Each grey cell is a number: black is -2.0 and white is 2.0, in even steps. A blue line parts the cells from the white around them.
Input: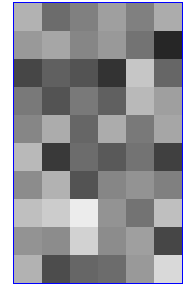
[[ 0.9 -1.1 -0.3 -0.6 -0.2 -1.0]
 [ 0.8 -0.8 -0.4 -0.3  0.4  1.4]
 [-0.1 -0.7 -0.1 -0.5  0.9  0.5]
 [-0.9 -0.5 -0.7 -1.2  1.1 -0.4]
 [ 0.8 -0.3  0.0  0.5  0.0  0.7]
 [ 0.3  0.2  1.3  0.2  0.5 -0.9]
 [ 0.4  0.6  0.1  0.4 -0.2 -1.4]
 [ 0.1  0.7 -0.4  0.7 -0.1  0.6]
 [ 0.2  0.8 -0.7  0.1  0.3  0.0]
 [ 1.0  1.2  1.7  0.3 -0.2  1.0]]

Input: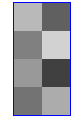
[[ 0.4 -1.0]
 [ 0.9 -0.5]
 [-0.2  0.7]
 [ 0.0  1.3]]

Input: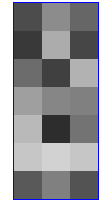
[[ 0.9 -1.3 -0.2]
 [-0.3 -1.0  0.8]
 [-0.6  0.0 -0.7]
 [ 0.5  0.1  0.0]
 [-0.8  0.2 -0.4]
 [-1.1  0.7 -0.9]
 [ 1.1  1.3  1.1]]

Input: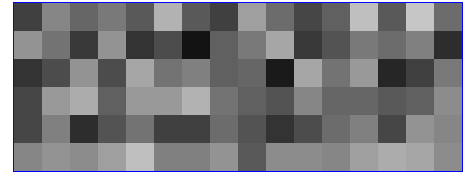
[[-1.2 -0.8  0.3 -0.8  0.6 -0.2  0.0 -0.5 -0.4 -1.6  0.6 -0.2  0.4 -1.4
  -1.0 -0.1]
 [ 0.3 -0.2 -1.1  0.3 -1.2 -0.8 -1.7 -0.5 -0.1  0.6 -1.1 -0.7 -0.1 -0.3
   0.0 -1.3]
 [-0.9  0.0 -1.3 -0.7 -0.2 -1.0 -1.0 -0.3 -0.7 -1.2 -0.8 -0.3  0.0 -0.9
   0.3  0.1]
 [-1.0  0.1 -0.4 -0.1 -0.6  0.8 -0.6 -1.0  0.5 -0.3 -0.9 -0.5  1.0 -0.6
   1.1 -0.3]
 [ 0.1  0.3  0.2  0.5  1.0  0.0  0.0  0.3 -0.6  0.2  0.2  0.1  0.5  0.7
   0.6  0.2]
 [-0.9  0.4  0.7 -0.5  0.4  0.4  0.8 -0.2 -0.5 -0.7  0.1 -0.4 -0.4 -0.6
  -0.5  0.2]]

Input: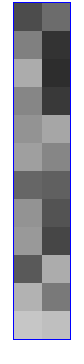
[[ 0.7 -1.3]
 [ 0.0 -1.2]
 [ 0.1 -1.1]
 [ 0.4 -0.9]
 [ 0.3 -0.7]
 [-0.4 -0.5]
 [-0.8 -0.3]
 [ 0.8 -0.1]
 [ 0.5  0.1]
 [ 0.3  0.6]
 [-0.6  0.7]
 [ 1.1  1.0]]

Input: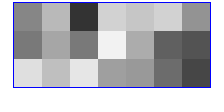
[[-0.1  0.6 -0.1  1.8  0.7 -0.5 -0.7]
 [ 0.1  0.9 -1.2  1.3  1.1  1.3  0.3]
 [ 1.5  1.0  1.6  0.5  0.4 -0.3 -0.9]]

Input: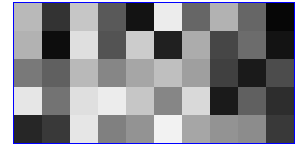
[[ 0.8 -1.8  1.5 -0.7  1.2 -1.5  0.7 -0.9 -0.3 -1.7]
 [ 0.9 -1.2  1.1 -0.6 -1.7  1.7 -0.4  0.8 -0.4 -1.9]
 [-1.4 -1.1  1.6  0.0  0.3  1.8  0.6  0.3  0.2 -1.1]
 [-0.1 -0.5  0.9  0.1  0.6  1.0  0.5 -1.0 -1.6 -0.8]
 [ 1.6 -0.2  1.5  1.7  1.1  0.1  1.4 -1.6 -0.5 -1.3]]

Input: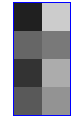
[[-0.4 -0.1]
 [-0.6  0.3]
 [-1.2  0.7]
 [-1.5  1.2]]

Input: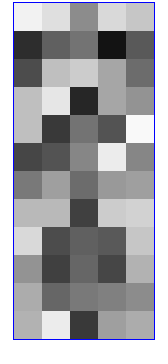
[[ 1.0 -1.1 -0.2 -0.7  1.9]
 [ 0.3 -1.0 -0.4 -0.9  0.8]
 [ 1.4 -0.8 -0.5 -0.6  1.1]
 [-0.9 -0.7  0.1  1.7  0.1]
 [-1.3 -0.5 -0.2 -1.7 -0.6]
 [ 0.7 -0.4 -0.1  0.0  0.2]
 [-0.1  0.5 -0.3  0.4  0.5]
 [ 0.9  0.9 -1.0  1.2  1.3]
 [-0.8  1.0  1.2  0.6 -0.3]
 [ 1.8  1.5  0.2  1.4  1.1]
 [ 1.0  1.6 -1.4  0.6  0.3]
 [ 0.8  1.7 -1.1  0.5  0.7]]
